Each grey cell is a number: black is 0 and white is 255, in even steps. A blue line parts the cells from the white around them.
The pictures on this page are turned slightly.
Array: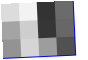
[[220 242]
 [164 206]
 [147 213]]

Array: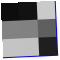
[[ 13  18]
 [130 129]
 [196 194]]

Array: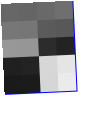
[[103 101]
 [119 118]
 [152 150]]

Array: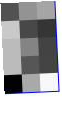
[[ 82 147]
 [201  72]
 [187 132]]

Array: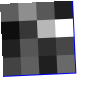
[[ 94 142]
 [ 14  55]
 [ 33  86]]

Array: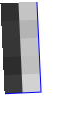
[[ 48 196]
 [ 55 180]
 [ 54 195]]

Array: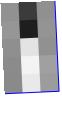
[[145  59]
 [150  30]
 [143 227]]
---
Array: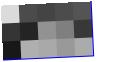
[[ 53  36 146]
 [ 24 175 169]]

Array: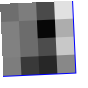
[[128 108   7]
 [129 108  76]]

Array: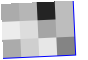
[[236 221 165]
 [171 207 231]]

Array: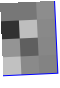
[[ 49 190 137]
 [148  95 135]]

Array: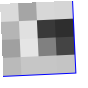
[[181 224  57]
 [160 229 128]]

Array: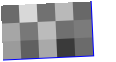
[[166 120 187]
 [155  96 169]]

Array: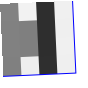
[[129 127  46]
 [129 127  46]]

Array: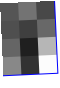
[[ 79  63 104]
 [101  31 182]]

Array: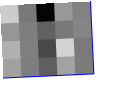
[[150 126  97]
 [176 127  72]]
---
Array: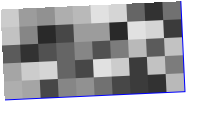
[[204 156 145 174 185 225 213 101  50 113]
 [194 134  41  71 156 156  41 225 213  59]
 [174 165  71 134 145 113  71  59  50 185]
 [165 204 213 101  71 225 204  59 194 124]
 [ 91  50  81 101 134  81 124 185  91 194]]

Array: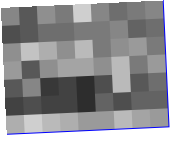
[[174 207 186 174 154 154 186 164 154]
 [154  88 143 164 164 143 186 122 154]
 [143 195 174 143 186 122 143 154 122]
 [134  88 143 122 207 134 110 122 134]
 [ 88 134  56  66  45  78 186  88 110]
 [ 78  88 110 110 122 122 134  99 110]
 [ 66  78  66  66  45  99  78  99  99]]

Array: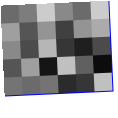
[[159  85 148  64 148 171]
 [137  75 182  54  31  75]
 [116 107 116  43  54 192]
 [107 125 204 137 107 204]
 [ 85 159  21 192  96  12]]

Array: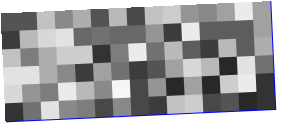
[[226 226 173 137  60 161 113  60  84 161 216 185  40 226 113]
 [216 149 125 235 185 137 246  72 149  40 161  40 205 235  51]
 [194 125 173 205 205  51 125 235 113 185  93  60 185  93 173]
 [ 84  84 194 137 173  84 185  72 194 205 149 137 161 235 161]
 [ 60 185 216 226 104 113 104 104 149  60 235  93  93  93 161]
 [ 51 113 226 137 125  72 137  72  60 194 205  72  84  40  51]]

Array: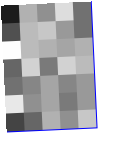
[[254 187 177 165 177]
 [232 144 165 122 153]
 [113 134 165 134 153]
 [102 210 122 210 187]
 [ 80 187 199 153 113]
 [ 68 102 177 144 199]
 [ 28 177 144 221 113]]

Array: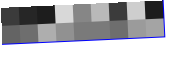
[[100 110 174 145 122 122 110 155 164]
 [ 59  38  29 216 134 185  59 206  29]]

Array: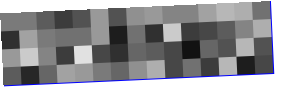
[[153 203 132  60 225  71  48 102  92  71  18 102  82 183  82]
 [122 122  92  60  82 153  82 144 153 132 132 162 183 174 113]
 [ 92  39 102 162 153 122 102 144 174  71 113  60 183  29  71]
 [ 48 162 122 113 113 153  29 113  48 203  60  71  92 132 174]]

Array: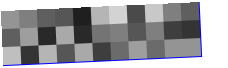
[[191  52 181  86 169  62 107 158 107 148 148]
 [148 127  95  86  31 181 211  74 200 127  95]
 [ 95 158  41 169  41 116 127  86 127  62  52]]

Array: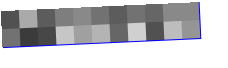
[[114  59  71 198 160 180 102 208  81 189 149]
 [ 81 170  92 126 137 114  92 114 102 137 137]]
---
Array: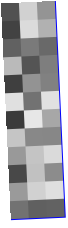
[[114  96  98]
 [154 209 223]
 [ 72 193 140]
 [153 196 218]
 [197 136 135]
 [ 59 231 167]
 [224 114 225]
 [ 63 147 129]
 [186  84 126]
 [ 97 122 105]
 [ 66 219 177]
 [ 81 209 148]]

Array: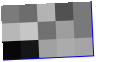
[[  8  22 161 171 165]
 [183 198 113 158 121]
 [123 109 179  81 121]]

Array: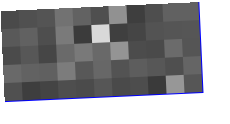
[[ 80  62  68  78  75  86  74  77  58 151  86]
 [105  98  96 124  88 103  83  93  87  79 101]
 [ 75  87  70 106 121 105 148  76  74 107  85]
 [ 89  97  78 122  59 217  63  69  83  85  86]
 [ 74  80  84 114  98  79 145  62  78  97  97]]

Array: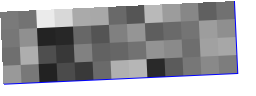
[[153 120  34  75  57 106 176 182  41  91 119 137 125]
 [111 174  78  56 129  98 102 114 147 138 110 161 167]
 [119 144  35  39 103  84 128 149  94 106 116 157 143]
 [122 115 235 216 170 168 105  85 185 156 135  96 113]]

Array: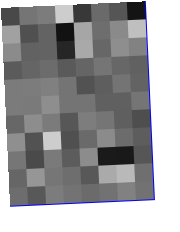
[[109  88 124 115 107 114 129 114]
 [102 150 118 110  88 170 185 111]
 [118  74 122  92 140  26  25  86]
 [143  82 205  80 106 139 108  93]
 [103 141 123  87 125 117  95  78]
 [123 122 142 116 116  96  96 117]
 [123 124 128 116  82  94 116  99]
 [ 91 101 108  90 101 117 103  97]
 [139  98  99  38 169 103 142 130]
 [161  80  99  18 166 110 138 191]
 [ 73 117 124 205  56 106  85  20]]

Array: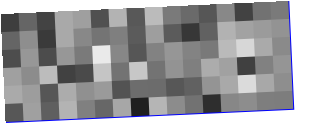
[[ 87 160  95 179 128 103 167  31 181 140 114  46 135 141 126 125]
 [170 157  86 172 144 154  83 109 108  87  97 148 169 219 168 142]
 [160 140 188  65  74 197 115 199 115 147 127 172 161  64 129 149]
 [ 77 151  76 151 122 234 135  86 130 150 131 121 186 215 170 138]
 [101 142  58 169 136 116 127  91 158  91  55  97 178 162 155 147]
 [ 62 101  67 169 159  80 179  88 187 122 106  86 136  66 114 122]]

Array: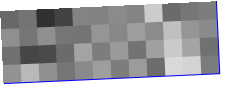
[[146 185 143 118 138 158 125 155 108 217 211 124]
 [112  70  74 107 163 125 154 115 160 202 164 113]
 [143 118 143 118 116 149 135 157 139 191 149 138]
 [104 116  48  67 131 130 139 132 204 107 118 125]]
